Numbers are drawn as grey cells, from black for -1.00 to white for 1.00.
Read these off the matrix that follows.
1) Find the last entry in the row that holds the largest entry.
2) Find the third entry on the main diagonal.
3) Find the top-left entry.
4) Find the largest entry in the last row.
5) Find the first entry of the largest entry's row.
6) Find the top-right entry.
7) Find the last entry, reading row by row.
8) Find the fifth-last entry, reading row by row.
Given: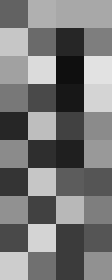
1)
0.77
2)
-0.88
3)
-0.23
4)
0.61
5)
0.26
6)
0.32
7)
0.14
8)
-0.33

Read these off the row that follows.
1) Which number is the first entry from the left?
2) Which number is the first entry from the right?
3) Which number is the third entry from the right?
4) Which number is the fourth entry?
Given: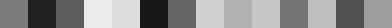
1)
-0.03
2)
0.23
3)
0.50
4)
0.84

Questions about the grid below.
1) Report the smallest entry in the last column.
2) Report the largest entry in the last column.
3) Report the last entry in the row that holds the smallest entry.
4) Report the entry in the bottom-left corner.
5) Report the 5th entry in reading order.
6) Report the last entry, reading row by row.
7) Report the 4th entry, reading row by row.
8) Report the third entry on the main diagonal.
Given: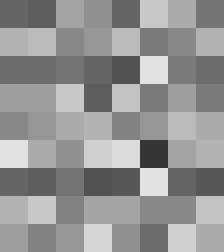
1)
-0.31
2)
0.52
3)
0.40
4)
0.24
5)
-0.21
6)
0.34
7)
0.13
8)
-0.09

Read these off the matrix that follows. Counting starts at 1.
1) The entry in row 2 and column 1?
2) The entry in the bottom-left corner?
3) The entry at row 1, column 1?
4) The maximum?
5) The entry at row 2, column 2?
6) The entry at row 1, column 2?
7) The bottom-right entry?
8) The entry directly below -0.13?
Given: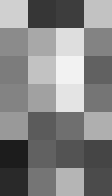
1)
0.09
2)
-0.68
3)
0.63
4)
0.90
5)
0.32
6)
-0.58
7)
-0.41
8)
-0.35

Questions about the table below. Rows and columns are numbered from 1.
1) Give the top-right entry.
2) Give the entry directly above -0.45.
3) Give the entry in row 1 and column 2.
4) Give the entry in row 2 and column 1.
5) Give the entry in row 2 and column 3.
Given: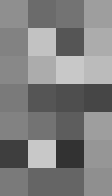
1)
0.24
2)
0.47
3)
-0.16
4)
0.02
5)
-0.33

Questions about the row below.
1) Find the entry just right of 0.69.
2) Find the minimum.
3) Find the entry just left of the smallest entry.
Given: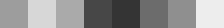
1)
0.33
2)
-0.59
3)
-0.44

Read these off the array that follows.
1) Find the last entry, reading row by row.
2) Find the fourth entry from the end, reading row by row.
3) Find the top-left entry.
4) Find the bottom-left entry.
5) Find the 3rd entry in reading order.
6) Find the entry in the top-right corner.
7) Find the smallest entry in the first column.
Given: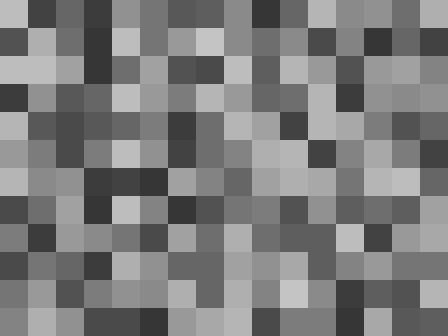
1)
-0.26
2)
-0.58
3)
0.48
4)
0.03
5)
-0.20
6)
0.37
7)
-0.53

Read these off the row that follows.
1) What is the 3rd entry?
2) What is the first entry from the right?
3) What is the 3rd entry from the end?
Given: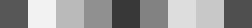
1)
0.46
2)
-0.38
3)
0.73

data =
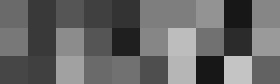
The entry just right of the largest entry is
-0.23
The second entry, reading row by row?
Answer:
-0.55
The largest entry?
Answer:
0.54
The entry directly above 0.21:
0.05
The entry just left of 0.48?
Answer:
0.05
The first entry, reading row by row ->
-0.17
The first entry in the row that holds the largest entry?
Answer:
-0.45
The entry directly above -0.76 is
-0.60
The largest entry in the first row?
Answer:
0.15
